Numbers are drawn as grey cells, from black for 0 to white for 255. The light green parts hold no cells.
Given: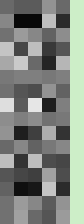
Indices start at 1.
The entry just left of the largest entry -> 91
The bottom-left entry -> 113
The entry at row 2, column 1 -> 135
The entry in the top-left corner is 105
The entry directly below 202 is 127
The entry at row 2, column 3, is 8
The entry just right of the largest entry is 30
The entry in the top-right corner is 105
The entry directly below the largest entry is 141
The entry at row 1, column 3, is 91
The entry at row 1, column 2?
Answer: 91
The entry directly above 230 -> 77
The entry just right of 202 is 105
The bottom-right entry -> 155
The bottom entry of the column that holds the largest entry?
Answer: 105
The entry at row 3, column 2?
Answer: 155
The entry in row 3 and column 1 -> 113

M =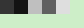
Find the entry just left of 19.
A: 52
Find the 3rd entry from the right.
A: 191
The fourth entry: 96

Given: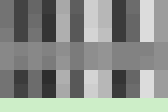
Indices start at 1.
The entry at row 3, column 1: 123
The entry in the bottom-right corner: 156
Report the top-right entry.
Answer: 156
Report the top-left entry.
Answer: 115
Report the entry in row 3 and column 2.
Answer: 67
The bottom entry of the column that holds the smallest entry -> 52
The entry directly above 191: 183
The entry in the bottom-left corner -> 115
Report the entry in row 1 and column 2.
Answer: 67
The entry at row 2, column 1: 115
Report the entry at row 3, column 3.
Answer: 115
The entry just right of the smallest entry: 175
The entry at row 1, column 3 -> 102
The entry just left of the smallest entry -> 108
